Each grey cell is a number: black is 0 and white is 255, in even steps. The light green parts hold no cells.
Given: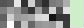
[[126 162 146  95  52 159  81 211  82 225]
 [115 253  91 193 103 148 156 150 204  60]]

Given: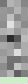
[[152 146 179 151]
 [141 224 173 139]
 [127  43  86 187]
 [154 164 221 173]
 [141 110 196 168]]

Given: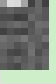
[[ 90  99  88  87  93 102  87]
 [ 92 100 108 100  84 111 107]
 [114 103 106 119  96  95 112]
 [ 94  74  69  82 114  79  96]
 [ 90  81  72  95 104  84 101]]

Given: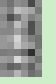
[[153 130 190 178 165 121]
 [147 131 190 153  79 130]
 [151 162 211 155 127 114]
 [123 128 126 105  47 138]
 [126  97 108 131  96 143]]

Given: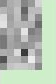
[[181 168 194 101 187 187]
 [226 166 182 181 175 108]
 [120 167 148 199 147 151]
 [174 169 218  59 200 152]
 [143 194 203 201 192 137]]

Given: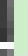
[[ 60 105]
 [ 61  92]
 [ 51  92]
 [ 90 127]]

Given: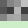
[[ 83  62 180  62]]

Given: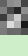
[[127  74  38 142]
 [130 220 180  26]]

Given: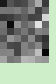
[[118 116 124 102 133  64 103]
 [117  11 145 104 126 226 101]
 [ 82 149 125  87 138  72  50]
 [131 134  68 130 137 190   7]]
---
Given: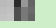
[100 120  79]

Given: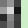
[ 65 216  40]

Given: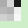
[ 29 177 208]

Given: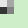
[167  53]

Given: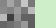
[120 119 145 111]

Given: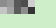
[206 141]

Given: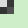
[55 51]

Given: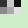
[ 18 169]

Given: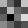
[197 103   4 138]
